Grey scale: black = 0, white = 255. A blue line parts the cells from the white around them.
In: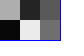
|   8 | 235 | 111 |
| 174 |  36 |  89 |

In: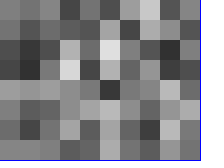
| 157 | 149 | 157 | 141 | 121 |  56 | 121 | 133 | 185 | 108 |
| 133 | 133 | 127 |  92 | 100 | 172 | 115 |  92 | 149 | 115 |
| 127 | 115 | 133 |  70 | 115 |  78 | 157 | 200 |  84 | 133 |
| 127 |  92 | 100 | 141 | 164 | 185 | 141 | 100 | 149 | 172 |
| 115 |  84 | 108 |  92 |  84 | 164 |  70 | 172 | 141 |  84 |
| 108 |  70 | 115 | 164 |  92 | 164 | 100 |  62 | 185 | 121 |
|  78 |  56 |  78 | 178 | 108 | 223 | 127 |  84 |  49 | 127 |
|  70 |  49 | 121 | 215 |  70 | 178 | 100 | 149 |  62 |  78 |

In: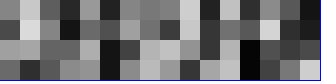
|  74 | 218 | 133 |  20 | 106 |  80 | 160 | 113 |  60 | 200 |  54 | 113 |  88 | 212 |  47 |  28 |
| 133 | 200 |  94 |  40 | 153 |  34 | 133 | 120 | 127 | 206 |  34 | 193 |  47 | 139 |  88 |  20 |
| 160 | 166 | 100 | 100 | 174 |  20 |  66 | 180 | 193 | 147 |  54 | 180 |   5 |  80 |  60 |  74 |
| 106 |  47 |  88 | 139 | 147 |  20 | 139 | 186 | 153 |  54 | 166 | 193 |   5 |  66 | 120 | 206 |

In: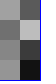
| 112 | 189 |
| 161 |  90 |
| 134 |  59 |
| 149 |  18 |

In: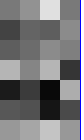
| 152 | 166 | 196 | 152 |
| 121 | 146 | 224 | 121 |
| 181 | 133 | 181 |  53 |
|  94 | 108 | 139 | 127 |
|  67 | 100 |  94 | 139 |
|  87 |  81 |  21 |  74 |
|  27 |  59 |   9 | 173 |

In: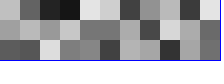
| 160 | 186 | 153 | 199 | 118 | 118 | 172 |  72 | 215 | 172 | 106 |
| 192 |  99 |  35 |  21 | 228 | 207 |  65 | 146 | 186 |  59 | 228 |
|  92 |  86 | 221 | 126 | 134 |  65 | 180 | 166 |  51 | 166 | 112 |

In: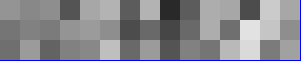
| 111 | 155 |  99 | 129 | 136 | 191 | 105 | 155 |  84 | 129 | 117 | 185 | 218 | 123 | 161 |
| 148 | 136 | 142 |  84 | 167 | 179 |  92 | 179 |  41 |  92 | 173 | 167 |  76 | 203 | 167 |
| 117 | 129 | 123 | 148 | 155 | 142 |  76 | 105 |  70 | 105 | 173 | 111 | 226 | 197 | 142 |

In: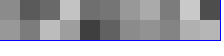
| 152 | 124 | 188 | 158 |  63 |  97 | 139 | 146 | 132 | 176 | 182 |
| 139 |  90 | 105 | 195 | 111 | 117 | 152 | 170 | 124 | 201 |  77 |

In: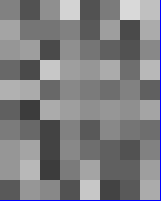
| 150 | 184 |  60 | 123 | 164 |  96 |  96 | 158 |
| 177 | 171 | 104 | 136 | 123 | 110 | 129 |  96 |
| 150 | 164 |  67 | 136 | 110 |  96 |  82 | 129 |
| 150 | 158 |  74 | 143 | 117 |  96 |  82 | 136 |
|  89 | 150 | 136 |  82 | 199 |  67 |  89 | 171 |
| 164 | 117 | 117 | 129 |  89 | 158 |  74 | 171 |
| 123 | 104 |  67 | 129 |  89 | 136 | 117 | 110 |
| 129 |  82 | 143 | 211 |  82 | 123 | 217 | 192 |
| 104 |  74 | 199 | 158 | 150 | 171 | 110 | 184 |
|  96 |  60 | 171 | 158 | 143 | 150 | 143 | 164 |
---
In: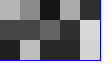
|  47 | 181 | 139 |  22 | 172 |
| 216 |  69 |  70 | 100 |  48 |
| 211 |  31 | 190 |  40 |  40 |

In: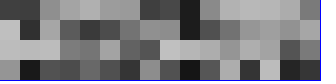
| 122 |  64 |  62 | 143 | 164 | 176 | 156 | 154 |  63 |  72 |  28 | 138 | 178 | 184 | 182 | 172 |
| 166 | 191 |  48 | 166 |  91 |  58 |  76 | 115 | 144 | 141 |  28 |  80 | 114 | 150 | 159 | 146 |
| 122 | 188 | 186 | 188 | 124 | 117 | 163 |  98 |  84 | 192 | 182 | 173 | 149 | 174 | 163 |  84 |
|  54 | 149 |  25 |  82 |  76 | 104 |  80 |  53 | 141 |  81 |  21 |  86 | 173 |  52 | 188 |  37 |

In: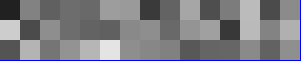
| 139 |  33 | 130 |  96 | 109 | 105 | 157 | 154 |  58 |  99 | 166 |  78 | 124 | 187 |  75 |
| 176 | 205 |  75 | 142 | 109 |  99 |  96 | 137 | 142 | 105 | 148 | 160 |  56 | 186 | 131 |
| 143 |  84 | 180 | 117 | 147 | 182 | 228 | 142 | 135 | 129 |  88 | 101 | 102 | 138 |  98 |

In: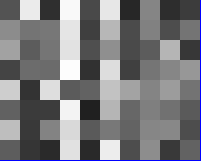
|  60 |  83 | 235 |  47 | 249 |  73 | 231 |  39 | 133 |  45 |
| 116 | 140 | 116 | 119 | 229 |  63 | 183 |  75 | 129 |  77 |
|  55 | 162 |  92 | 117 | 226 |  79 | 143 |  74 |  92 | 181 |
| 151 |  68 | 108 | 107 | 253 |  49 | 221 |  64 | 117 | 134 |
| 115 | 206 |  51 | 222 |  91 |  98 | 194 | 163 | 132 | 156 |
|  90 |  97 |  59 |  60 | 243 |  32 | 181 | 103 | 127 | 113 |
|  77 | 190 |  57 | 131 | 217 |  90 | 120 |  99 | 134 | 136 |
|  98 |  93 |  53 |  42 | 225 |  41 | 237 |  77 | 141 |  57 |

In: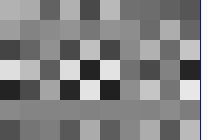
|  86 | 178 | 171 |  98 | 177 |  73 | 185 | 112 | 109 |  97 |
| 101 | 157 | 131 | 139 | 147 | 119 | 146 | 141 | 107 | 173 |
| 197 |  68 | 101 | 145 |  73 | 192 |  69 | 138 | 177 | 107 |
|  37 | 222 | 189 |  93 | 221 |  35 | 227 | 113 |  74 | 130 |
| 231 |  35 |  75 | 164 |  39 | 227 |  32 | 142 | 197 | 117 |
| 125 | 137 | 132 | 132 | 133 | 130 | 132 | 132 | 131 | 139 |
| 186 |  80 | 117 | 126 |  89 | 171 |  93 | 135 | 172 |  88 |

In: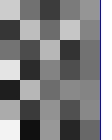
| 149 | 204 | 113 |  60 | 123 |
| 132 |  54 | 190 | 108 | 198 |
| 114 | 115 |  76 | 183 |  51 |
| 113 | 228 |  43 | 131 |  78 |
| 132 |  30 | 183 | 109 | 137 |
| 136 | 171 |  58 | 146 |  80 |
| 104 | 243 |  16 | 152 |  38 |

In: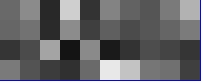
| 178 | 105 | 139 |  40 | 207 |  51 | 131 |  98 |  85 | 122 |
| 123 | 102 | 114 |  42 | 140 |  63 |  95 |  75 |  86 | 101 |
|  53 |  53 |  75 | 164 |  20 | 138 |  26 |  51 |  77 |  68 |
|  63 | 122 |  83 |  60 |  48 | 106 | 232 | 195 | 118 | 112 |
